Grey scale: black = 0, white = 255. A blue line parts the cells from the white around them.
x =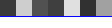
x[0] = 58

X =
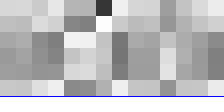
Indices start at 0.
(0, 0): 215
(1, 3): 209
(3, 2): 144
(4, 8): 157
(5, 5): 142
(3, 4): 196
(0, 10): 158
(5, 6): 177
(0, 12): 218
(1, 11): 178
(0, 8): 214
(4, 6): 190
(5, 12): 198
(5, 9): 196
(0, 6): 54
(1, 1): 188
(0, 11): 195
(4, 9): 157
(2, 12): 159
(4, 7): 125
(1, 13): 208
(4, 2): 148

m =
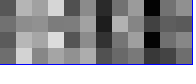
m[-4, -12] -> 87
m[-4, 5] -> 139
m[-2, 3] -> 220
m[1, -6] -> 29
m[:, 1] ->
[181, 141, 183, 211]
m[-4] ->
[87, 181, 161, 214, 80, 139, 42, 114, 155, 3, 114, 144]
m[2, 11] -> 135
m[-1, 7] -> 105
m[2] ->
[91, 183, 166, 220, 85, 140, 50, 117, 159, 3, 112, 135]
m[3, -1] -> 110

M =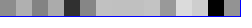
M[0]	141
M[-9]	193
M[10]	153
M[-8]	192
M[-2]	1

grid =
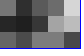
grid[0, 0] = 118
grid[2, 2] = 124
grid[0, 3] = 108

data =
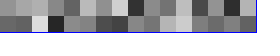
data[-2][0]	148
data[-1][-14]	221
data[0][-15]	167
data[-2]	[148, 167, 176, 136, 99, 186, 144, 207, 50, 139, 115, 190, 74, 147, 46, 180]
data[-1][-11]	131
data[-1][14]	128
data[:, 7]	[207, 67]
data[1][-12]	139

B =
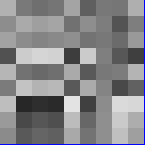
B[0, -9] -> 177
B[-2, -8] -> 73
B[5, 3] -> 184
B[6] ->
[190, 39, 46, 42, 227, 64, 140, 218, 215]
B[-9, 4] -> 164
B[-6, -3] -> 127
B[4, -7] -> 105
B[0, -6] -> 117
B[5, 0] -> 123
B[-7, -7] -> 132
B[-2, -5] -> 188
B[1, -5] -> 113
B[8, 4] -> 169
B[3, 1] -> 204
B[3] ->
[81, 204, 213, 210, 61, 203, 127, 87, 63]
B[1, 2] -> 159
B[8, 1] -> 89
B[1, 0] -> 141
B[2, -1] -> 153
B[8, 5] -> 115
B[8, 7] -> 192
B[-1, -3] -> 143
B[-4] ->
[123, 195, 179, 184, 89, 171, 132, 73, 97]

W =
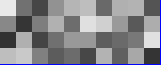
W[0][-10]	233
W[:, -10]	[233, 136, 50, 190]
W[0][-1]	84
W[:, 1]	[113, 53, 176, 201]
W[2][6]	93
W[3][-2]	168
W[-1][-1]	52
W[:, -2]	[179, 89, 120, 168]
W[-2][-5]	152
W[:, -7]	[146, 177, 112, 92]
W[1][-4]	208

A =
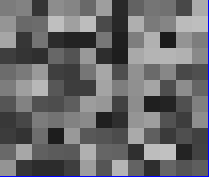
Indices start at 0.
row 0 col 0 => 124
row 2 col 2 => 116
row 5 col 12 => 101
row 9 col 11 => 35
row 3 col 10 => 181
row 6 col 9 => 31
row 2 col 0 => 166
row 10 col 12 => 94
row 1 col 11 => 187
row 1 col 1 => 105
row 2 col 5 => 34
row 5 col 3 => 87
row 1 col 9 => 122
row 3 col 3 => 103
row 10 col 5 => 158
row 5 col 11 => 141
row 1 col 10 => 133
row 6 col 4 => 94
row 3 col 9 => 180
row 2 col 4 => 35
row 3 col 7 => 30
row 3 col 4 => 83
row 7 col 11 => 61
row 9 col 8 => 47
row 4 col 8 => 145
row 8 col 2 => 110
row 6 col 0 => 85
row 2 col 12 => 125
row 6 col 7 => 65
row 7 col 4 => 130
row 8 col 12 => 64
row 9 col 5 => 176
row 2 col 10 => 27
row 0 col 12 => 171
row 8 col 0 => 60
